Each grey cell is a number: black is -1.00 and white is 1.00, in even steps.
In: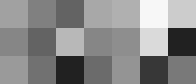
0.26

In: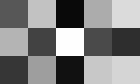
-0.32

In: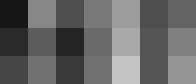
-0.83

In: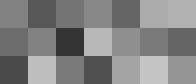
0.02

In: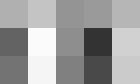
0.38

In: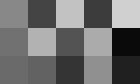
0.07

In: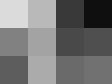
0.72
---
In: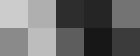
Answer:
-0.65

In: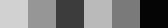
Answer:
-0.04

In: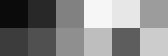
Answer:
-0.53

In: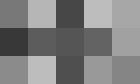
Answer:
-0.38

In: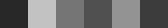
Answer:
-0.37

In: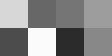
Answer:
-0.19
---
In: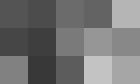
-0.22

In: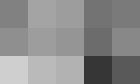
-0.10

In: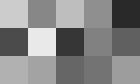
0.12

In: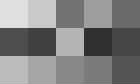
0.24

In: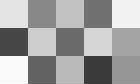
-0.11

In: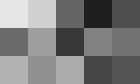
-0.76
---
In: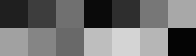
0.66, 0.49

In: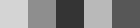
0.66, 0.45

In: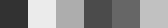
0.84, 0.51

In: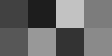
0.52, 0.19

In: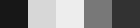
0.86, 0.69

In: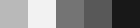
0.90, 0.45

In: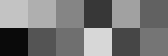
0.69, 0.53

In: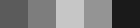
0.55, 0.16

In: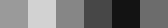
0.65, 0.21

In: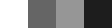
1.00, 0.18
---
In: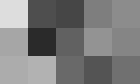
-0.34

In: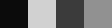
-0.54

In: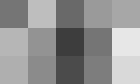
-0.02

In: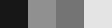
-0.09

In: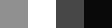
-0.44

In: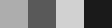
0.64

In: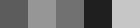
-0.76
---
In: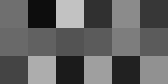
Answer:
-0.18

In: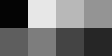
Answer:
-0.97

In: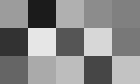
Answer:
-0.61

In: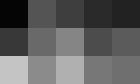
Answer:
-0.56

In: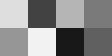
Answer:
0.74

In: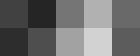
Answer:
-0.49
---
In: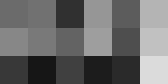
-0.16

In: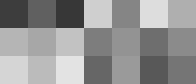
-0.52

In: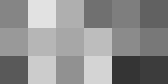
0.04

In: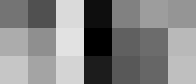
-0.09

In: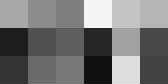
0.32

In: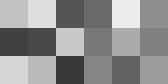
0.51

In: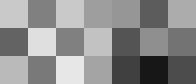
0.58
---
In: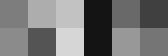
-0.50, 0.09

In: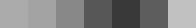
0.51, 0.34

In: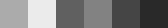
-0.68, 0.34

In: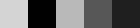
-0.76, 0.66

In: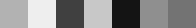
-0.10, 0.40

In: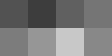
-0.08, -0.03

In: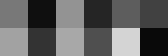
-0.49, 0.27

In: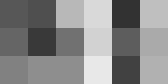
0.50, 0.01

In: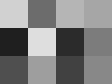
0.30, -0.38

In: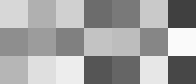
-0.50, 0.43
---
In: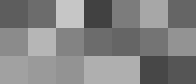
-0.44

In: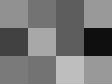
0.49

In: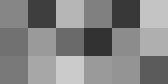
0.16

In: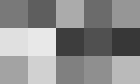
0.12

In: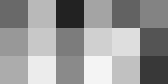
0.51

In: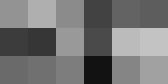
0.04

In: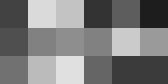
-0.54

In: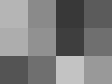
0.53

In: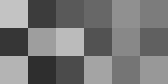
-0.08
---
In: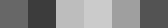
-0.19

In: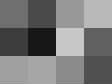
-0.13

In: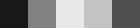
-0.81

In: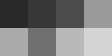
-0.68

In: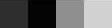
-0.64

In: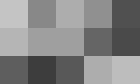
0.54

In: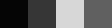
-0.96

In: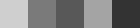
0.62
